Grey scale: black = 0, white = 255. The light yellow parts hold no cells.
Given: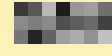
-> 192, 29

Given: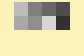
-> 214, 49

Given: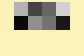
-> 208, 9

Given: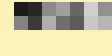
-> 207, 25

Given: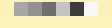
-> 247, 60

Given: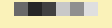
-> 223, 38

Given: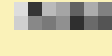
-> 221, 47
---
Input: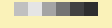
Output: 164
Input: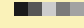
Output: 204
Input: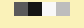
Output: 248
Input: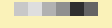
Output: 177
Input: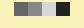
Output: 215
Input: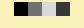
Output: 217
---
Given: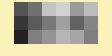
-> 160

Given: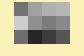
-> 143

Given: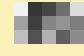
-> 133

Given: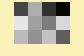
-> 160

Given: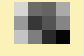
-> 55

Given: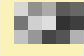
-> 222

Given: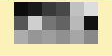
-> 99

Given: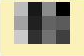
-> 32

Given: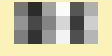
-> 214
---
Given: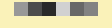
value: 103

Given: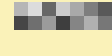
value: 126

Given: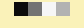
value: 246

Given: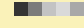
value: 217

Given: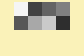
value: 100

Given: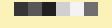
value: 243

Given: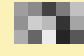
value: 124
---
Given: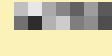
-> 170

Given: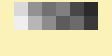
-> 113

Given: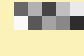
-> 68

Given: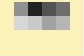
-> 83

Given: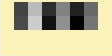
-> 46

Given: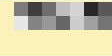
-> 110

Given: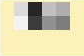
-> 192

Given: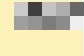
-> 195
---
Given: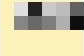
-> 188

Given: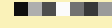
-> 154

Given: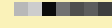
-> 113

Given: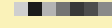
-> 137

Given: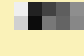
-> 142

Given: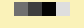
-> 62

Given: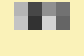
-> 181
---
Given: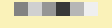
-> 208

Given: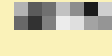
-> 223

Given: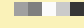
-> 202

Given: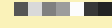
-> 217

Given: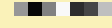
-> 191

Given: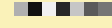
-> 198

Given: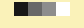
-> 141
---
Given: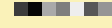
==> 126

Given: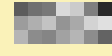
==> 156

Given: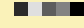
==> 93

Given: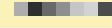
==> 143

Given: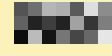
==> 104

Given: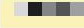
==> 133

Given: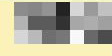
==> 147

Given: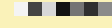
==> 116

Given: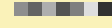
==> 127

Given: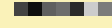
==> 95
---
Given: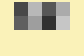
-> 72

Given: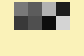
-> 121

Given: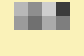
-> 184

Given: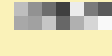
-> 190

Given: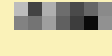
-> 189

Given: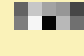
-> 99

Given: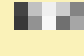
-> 68

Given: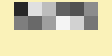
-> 39

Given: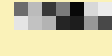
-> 108
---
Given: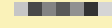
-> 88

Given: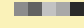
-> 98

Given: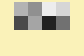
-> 73

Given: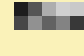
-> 145

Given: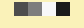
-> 77

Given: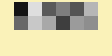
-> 168
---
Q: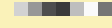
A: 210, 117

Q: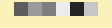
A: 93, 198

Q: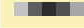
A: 195, 167

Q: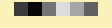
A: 59, 98

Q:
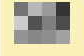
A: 115, 162

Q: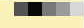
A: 84, 215

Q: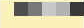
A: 79, 57

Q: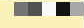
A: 117, 169

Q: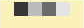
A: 54, 228

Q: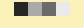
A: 38, 234
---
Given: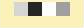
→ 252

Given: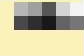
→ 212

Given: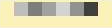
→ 146

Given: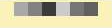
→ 117

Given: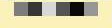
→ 9

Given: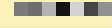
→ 69
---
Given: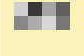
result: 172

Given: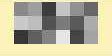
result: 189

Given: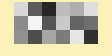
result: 245

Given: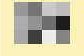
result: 147

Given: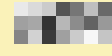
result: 167

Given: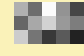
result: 168

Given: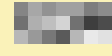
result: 175
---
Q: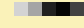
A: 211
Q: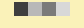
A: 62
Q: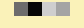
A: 108
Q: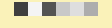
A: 63
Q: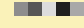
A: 141
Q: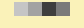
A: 197
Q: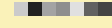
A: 203
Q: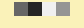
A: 102
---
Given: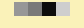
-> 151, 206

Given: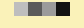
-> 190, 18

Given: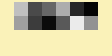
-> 192, 146

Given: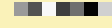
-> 154, 208

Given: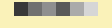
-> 56, 214

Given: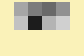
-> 166, 208

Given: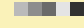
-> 186, 49

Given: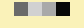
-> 106, 8
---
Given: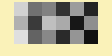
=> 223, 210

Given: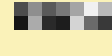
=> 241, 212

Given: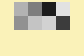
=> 226, 210

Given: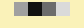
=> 218, 160

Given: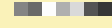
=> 253, 217

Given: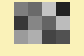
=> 196, 188

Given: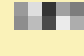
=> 235, 222
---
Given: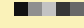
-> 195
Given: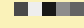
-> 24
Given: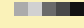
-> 106
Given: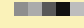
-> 88
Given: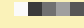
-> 113
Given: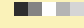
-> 254
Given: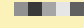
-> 165
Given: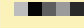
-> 95
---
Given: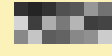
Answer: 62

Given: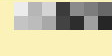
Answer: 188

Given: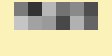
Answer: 162

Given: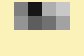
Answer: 93

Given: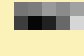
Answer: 6

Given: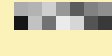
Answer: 194

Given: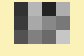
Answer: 168

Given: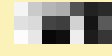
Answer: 218
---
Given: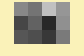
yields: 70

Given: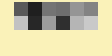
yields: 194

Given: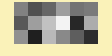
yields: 88

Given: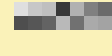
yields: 78

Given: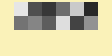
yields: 115

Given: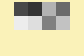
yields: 237

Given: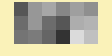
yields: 108

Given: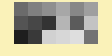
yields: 84

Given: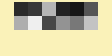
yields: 174

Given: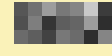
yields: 80
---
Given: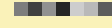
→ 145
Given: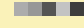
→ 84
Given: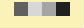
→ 165
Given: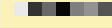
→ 105
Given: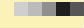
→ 143
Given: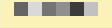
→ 116
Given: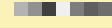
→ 64
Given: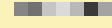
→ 197
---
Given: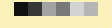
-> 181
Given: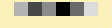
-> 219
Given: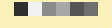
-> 111
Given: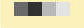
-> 227
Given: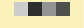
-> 79
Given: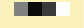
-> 253
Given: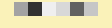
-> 198
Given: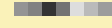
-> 156
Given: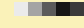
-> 58
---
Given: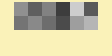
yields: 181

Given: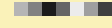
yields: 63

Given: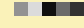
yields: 50

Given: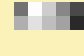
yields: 41

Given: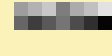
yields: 5

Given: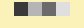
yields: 223

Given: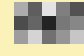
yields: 198

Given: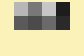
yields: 42
